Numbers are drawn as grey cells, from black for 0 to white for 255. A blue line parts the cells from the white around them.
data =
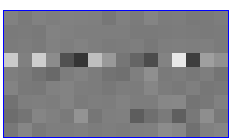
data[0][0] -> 129
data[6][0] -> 114
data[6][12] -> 136
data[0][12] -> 125
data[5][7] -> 120
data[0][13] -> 121
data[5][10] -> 134
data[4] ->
[126, 122, 114, 105, 125, 130, 124, 115, 112, 127, 143, 122, 125, 120, 126, 116]
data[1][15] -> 123
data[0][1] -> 122
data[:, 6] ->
[127, 126, 126, 191, 124, 124, 126, 118, 124]
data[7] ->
[109, 116, 133, 128, 122, 147, 118, 127, 128, 93, 111, 122, 95, 120, 142, 121]
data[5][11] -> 124
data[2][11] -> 126
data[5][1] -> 121
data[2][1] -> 125
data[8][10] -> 128
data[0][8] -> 128
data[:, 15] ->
[125, 123, 123, 145, 116, 121, 129, 121, 133]
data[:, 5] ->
[128, 126, 130, 53, 130, 125, 123, 147, 128]
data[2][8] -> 124
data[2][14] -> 127
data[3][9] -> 101
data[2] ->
[123, 125, 122, 129, 126, 130, 126, 123, 124, 126, 120, 126, 127, 126, 127, 123]
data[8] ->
[120, 134, 121, 126, 126, 128, 124, 126, 124, 127, 128, 140, 135, 112, 129, 133]
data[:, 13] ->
[121, 123, 126, 62, 120, 127, 116, 120, 112]
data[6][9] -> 125

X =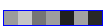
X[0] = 156
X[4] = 32
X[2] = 117
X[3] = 158

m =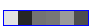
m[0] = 226
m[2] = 115

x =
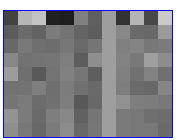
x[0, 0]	67
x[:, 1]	[181, 107, 121, 114, 111, 115, 123, 123, 120]
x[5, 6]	105
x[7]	[147, 123, 106, 126, 136, 97, 117, 158, 122, 120, 111, 109]
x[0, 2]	195
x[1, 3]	124
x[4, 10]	131
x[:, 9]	[181, 106, 132, 121, 113, 107, 126, 120, 120]
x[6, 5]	88
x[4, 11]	112
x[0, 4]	30
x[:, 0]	[67, 91, 104, 135, 156, 114, 117, 147, 142]
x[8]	[142, 120, 104, 123, 140, 104, 118, 158, 122, 120, 120, 106]
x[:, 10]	[72, 104, 119, 159, 131, 104, 124, 111, 120]
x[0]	[67, 181, 195, 32, 30, 128, 95, 158, 50, 181, 72, 202]
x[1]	[91, 107, 99, 124, 115, 100, 93, 158, 136, 106, 104, 154]
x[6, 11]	120
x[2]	[104, 121, 111, 109, 119, 105, 117, 158, 128, 132, 119, 123]
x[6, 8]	145
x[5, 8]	126
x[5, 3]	111
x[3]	[135, 114, 116, 117, 127, 93, 142, 158, 130, 121, 159, 141]
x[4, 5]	118

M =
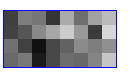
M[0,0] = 64
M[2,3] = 72
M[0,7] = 187
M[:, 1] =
[126, 86, 65, 120]
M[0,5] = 110
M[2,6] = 125
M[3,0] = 105
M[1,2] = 137
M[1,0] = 66
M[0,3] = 53

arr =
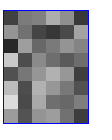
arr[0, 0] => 65
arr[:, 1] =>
[123, 113, 158, 77, 119, 77, 74, 83]
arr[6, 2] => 169
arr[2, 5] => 132
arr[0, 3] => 173
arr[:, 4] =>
[143, 74, 148, 90, 151, 120, 104, 113]
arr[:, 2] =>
[129, 69, 104, 138, 150, 177, 169, 148]
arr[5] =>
[188, 77, 177, 151, 120, 81]
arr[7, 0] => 156
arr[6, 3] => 111
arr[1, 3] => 55

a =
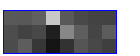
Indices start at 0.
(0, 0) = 89
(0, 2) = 96
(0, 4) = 89
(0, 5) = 73
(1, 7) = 92
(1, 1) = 66
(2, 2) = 55

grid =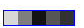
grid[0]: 215
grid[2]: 19
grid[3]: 86

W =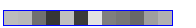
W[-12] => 188
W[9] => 104
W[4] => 191

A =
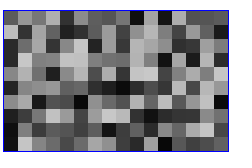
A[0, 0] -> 92
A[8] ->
[15, 127, 60, 91, 84, 64, 93, 20, 61, 96, 43, 136, 102, 170, 197, 71]
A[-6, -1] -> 197
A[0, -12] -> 50
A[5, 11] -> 54
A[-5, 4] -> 96
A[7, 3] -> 193
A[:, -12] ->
[50, 32, 136, 194, 138, 96, 75, 154, 84, 73]
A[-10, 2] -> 119
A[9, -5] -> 8
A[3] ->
[42, 199, 128, 131, 194, 192, 127, 113, 109, 179, 128, 18, 166, 27, 181, 43]
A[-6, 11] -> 68
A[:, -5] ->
[20, 126, 142, 18, 68, 54, 188, 44, 136, 8]
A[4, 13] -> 172
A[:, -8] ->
[117, 66, 56, 109, 53, 11, 81, 185, 61, 62]
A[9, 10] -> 160
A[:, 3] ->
[175, 98, 52, 131, 31, 151, 82, 193, 91, 107]
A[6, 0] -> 140
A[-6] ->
[135, 178, 112, 31, 138, 181, 77, 173, 53, 196, 200, 68, 129, 172, 126, 197]
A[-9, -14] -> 164
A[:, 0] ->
[92, 189, 42, 42, 135, 36, 140, 31, 15, 18]
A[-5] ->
[36, 134, 142, 151, 96, 103, 47, 30, 11, 45, 77, 54, 185, 72, 183, 152]
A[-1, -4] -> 87
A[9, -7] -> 41
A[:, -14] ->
[119, 164, 167, 128, 112, 142, 24, 120, 60, 133]
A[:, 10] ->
[164, 182, 166, 128, 200, 77, 101, 17, 43, 160]
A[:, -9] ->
[85, 155, 156, 113, 173, 30, 105, 199, 20, 144]

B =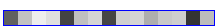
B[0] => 97
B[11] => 200
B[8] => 207
